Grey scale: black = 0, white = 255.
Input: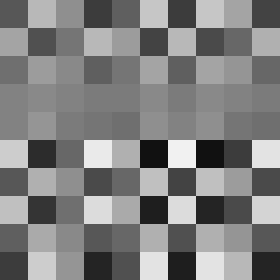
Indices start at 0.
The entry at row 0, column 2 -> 143
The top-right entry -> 67
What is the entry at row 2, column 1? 156
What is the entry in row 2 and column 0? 111
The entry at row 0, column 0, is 87
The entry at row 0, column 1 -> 184
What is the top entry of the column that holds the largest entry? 60
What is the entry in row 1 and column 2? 117
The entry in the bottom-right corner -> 36
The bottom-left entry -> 60
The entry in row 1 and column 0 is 164
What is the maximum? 241
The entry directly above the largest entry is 130
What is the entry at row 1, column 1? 80
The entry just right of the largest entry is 17
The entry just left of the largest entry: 17

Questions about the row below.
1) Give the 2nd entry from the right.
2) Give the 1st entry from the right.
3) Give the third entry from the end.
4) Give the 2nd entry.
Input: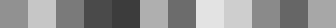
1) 102
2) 167
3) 138
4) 198

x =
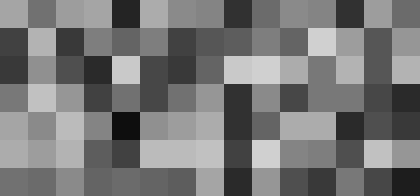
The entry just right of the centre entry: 49
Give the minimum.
14
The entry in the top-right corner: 107
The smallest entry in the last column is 29
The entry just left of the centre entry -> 113
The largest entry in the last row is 165
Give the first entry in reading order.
165
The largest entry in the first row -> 172
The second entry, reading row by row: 113
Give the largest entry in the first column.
172
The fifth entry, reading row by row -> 36
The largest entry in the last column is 179
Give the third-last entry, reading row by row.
120
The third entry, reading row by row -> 157
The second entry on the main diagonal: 179
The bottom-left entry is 113
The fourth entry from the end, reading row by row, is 57
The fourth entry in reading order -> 165
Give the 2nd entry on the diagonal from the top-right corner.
86
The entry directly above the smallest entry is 113
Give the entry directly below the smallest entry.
65

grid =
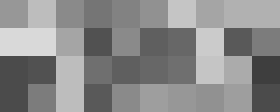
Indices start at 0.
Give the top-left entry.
151
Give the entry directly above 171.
89
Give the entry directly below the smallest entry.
75
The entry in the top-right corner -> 177
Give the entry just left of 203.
103
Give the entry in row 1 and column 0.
217
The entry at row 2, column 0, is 75
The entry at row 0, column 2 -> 138
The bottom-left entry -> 75
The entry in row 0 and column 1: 189
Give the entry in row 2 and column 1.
81
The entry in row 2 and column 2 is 189

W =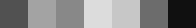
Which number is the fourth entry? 220
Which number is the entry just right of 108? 16
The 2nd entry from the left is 163

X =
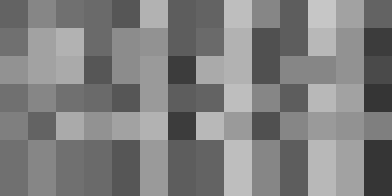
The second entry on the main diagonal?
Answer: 162
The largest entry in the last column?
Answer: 127
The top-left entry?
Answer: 99
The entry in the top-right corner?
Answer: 99
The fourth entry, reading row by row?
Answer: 106
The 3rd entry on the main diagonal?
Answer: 170
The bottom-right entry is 53
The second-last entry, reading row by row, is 162
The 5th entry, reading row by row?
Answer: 86
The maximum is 198
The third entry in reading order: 112
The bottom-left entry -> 112
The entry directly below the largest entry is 184
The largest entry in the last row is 190
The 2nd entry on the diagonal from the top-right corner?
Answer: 146
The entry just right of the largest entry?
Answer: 162
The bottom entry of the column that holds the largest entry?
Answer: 184
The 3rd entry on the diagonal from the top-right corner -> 134

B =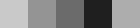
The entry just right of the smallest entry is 173
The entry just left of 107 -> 148
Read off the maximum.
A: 201

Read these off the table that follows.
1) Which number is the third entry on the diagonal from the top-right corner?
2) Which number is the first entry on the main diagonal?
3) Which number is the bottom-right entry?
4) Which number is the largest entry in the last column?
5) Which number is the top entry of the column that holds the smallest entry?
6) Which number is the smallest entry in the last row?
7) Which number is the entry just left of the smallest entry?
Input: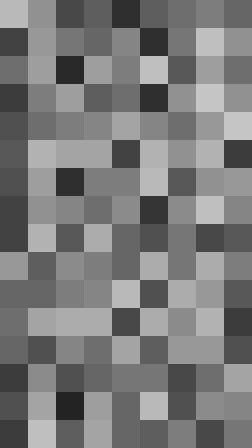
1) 88
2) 185
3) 118
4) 197
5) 72
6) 60
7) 164

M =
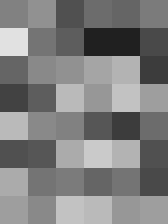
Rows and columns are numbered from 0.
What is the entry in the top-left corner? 129
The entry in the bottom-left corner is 158
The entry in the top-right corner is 123
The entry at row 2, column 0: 101
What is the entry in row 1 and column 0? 225
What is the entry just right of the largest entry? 116
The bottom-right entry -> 158
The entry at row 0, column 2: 80

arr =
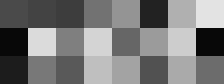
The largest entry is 227
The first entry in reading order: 74
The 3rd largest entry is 212
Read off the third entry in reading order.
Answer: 61
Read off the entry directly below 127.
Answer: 89
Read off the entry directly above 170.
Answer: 205
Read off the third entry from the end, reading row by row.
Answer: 81

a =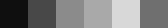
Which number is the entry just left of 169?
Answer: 139
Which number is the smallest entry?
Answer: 15

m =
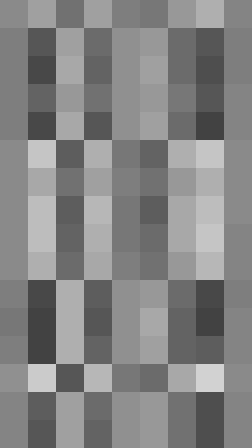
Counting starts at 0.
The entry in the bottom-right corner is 132
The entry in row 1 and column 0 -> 126
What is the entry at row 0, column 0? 138
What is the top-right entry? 132
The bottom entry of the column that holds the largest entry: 78
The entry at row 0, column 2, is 113
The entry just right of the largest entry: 138
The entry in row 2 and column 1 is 72
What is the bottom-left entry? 132
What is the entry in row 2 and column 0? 126
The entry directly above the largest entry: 93
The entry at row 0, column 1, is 160
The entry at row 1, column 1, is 86
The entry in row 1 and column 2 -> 160

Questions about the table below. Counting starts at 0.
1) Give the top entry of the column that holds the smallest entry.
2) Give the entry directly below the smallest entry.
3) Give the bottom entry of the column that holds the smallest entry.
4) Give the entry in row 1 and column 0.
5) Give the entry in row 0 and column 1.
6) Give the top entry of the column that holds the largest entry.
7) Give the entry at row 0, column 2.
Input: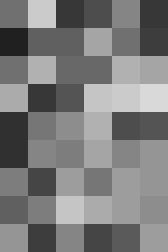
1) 112
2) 112
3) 149
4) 32
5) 203
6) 55
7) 55

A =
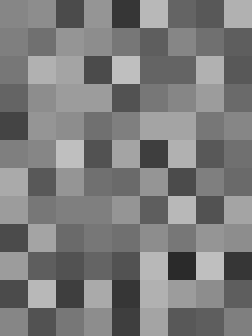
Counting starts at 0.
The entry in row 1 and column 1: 112
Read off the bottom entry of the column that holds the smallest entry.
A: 88
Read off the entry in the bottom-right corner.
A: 127
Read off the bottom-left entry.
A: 134
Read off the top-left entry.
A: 134
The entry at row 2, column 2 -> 164
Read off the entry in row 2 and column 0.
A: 119
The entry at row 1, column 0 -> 127
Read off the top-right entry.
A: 177
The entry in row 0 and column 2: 75
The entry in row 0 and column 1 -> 141
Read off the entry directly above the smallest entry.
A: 119
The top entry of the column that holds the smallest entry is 100
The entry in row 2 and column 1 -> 177
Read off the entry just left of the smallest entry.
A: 184
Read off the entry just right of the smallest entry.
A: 191
